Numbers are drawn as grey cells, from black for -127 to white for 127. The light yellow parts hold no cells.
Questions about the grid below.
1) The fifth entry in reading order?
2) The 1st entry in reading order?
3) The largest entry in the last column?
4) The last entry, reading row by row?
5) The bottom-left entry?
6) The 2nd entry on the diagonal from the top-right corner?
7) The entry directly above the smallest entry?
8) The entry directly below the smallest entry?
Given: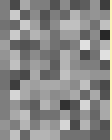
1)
-1
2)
-1
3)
96
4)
-34
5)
11
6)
20
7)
64
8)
52

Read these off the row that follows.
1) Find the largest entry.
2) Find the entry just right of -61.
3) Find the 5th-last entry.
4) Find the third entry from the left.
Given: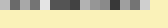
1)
100
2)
50
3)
10
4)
40

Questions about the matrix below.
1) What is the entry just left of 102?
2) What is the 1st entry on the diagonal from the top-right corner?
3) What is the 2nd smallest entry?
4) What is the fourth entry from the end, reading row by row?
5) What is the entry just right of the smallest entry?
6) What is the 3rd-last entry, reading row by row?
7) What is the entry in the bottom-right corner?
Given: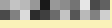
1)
-11
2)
-30
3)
-83
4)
-41
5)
24
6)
57
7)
79
